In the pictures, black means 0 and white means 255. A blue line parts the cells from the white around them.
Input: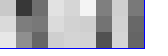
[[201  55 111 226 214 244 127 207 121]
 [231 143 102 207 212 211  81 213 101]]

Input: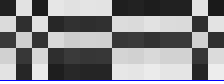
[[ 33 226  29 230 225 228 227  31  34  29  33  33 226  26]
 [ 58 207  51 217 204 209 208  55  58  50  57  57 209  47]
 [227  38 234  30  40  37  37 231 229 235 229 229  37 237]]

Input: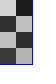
[[211  29]
 [191  47]]

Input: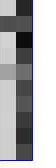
[[206  38]
 [210  13]
 [161 111]
 [206  85]
 [206  45]]

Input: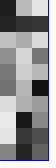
[[ 30 185 228]
 [192 172 217]
 [120 206 184]
 [220 176 155]
 [227  57  79]]

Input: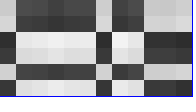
[[203  76  73  64  72  72 206  66  75 201 200 207]
 [ 47 231 235 240 235 236  46 243 231  50  50  45]
 [209  68  66  60  66  65 210  59  69 206 207 213]]
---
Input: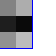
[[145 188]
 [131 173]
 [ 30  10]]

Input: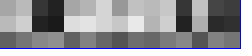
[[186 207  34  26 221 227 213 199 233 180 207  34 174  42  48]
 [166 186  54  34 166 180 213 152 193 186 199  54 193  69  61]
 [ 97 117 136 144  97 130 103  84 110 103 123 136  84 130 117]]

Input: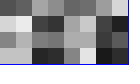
[[214 235  66  52 165 201  66  32]
 [195 195  38  45 133 228  25  45]
 [133 180 125 117 173 173  59  90]
 [ 82  96 165 141 102 110 157 214]]

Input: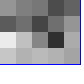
[[235 192 134  48 171]
 [198 178 186 178 164]
 [149 127 119  76  98]
 [ 91 111  69 111 149]]

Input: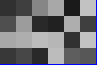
[[168 174 188 182  49 194]
 [ 79 155  41  33 174  63]
 [ 55  71  41 188  94  87]
 [ 49  63 134 168  26 194]]

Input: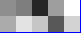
[[171 227 198  88 211]
 [142 126  38 158 255]]

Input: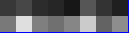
[[120 223 127 112 134 203  99 140]
 [ 56  70  44  38  23  85  50  31]]

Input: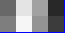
[[126 246 147  60]
 [104 228 161  40]]

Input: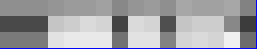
[[143 143 143 149 155 155 161 136 149 155 143 167 161 161 167 130]
 [122 122 122 226 233 233 233 114 226 226 130 212 218 212 240 108]
 [ 73  73  73 197 205 218 212  67 218 212  79 197 205 205 136  60]]
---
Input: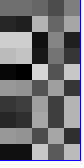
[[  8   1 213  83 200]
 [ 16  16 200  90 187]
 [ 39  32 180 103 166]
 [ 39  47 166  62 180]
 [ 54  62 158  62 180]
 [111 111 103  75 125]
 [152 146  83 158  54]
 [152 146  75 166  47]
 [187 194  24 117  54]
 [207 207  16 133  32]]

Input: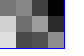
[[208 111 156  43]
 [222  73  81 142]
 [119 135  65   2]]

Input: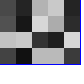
[[ 81  23 215 172  44]
 [ 67  17 186 186  59]
 [ 73  36 179 201  36]
 [194 201  51  30 215]]

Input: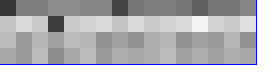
[[195 217 202  60 202 210 217 195 217 202 210 217 243 210 202 224]
 [167 153 188 140 167 188 153 174 167 174 188 159 174 159 174 167]
 [188 153 181 159 188 181 146 159 146 174 181 146 159 153 181 146]
 [ 54 126 126 140 140 133 133  68 118 126 126 118  97 118 118 133]]

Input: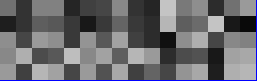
[[154  64 182 162  70 154  82 168  64 100  70 148 168  30 175 182]
 [142  70 154 142  57 148  88 162  64  44  16 142 175  70 136 129]
 [113  51 129 129  37  64  70 136  51  37 196 121 142  44 113 154]
 [ 30  51  94  88  57  24  57 100  57  44 182  94 107 196  24   9]
 [136 175  76  88 190 136 162  94 182 154  44  76  82  24 162 168]]

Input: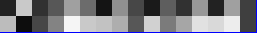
[[188  13  71 131 245 201 194 174  87 209 123 166 225 217 237  63]
 [ 34 201  49  87 160 108  20 144  71  26  94  49 152  34 160  63]]

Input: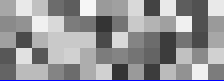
[[138 146 240 217 124 116  52 116 201 179 160 240  81 154]
 [167 233 193 108  93 246 154 160 217  67 233  93  81 233]
 [100 187 187 132 108 173 209  52 154  60 187 146 240 124]
 [160  74 179 201 201 201  74 217 132 108  60 116  74 167]
 [ 87 225  87 201 209 173 124 132 116 100  60 193 138 209]]
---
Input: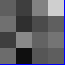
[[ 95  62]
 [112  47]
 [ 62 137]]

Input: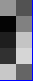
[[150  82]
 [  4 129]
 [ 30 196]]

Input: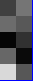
[[ 64 117]
 [108  88]
 [  5  49]]

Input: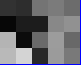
[[ 50  45]
 [  7  28]
 [180  11]]

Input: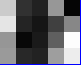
[[203  49]
 [229  36]
 [150   8]]

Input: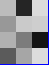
[[188  37]
 [152 202]
 [177 124]]
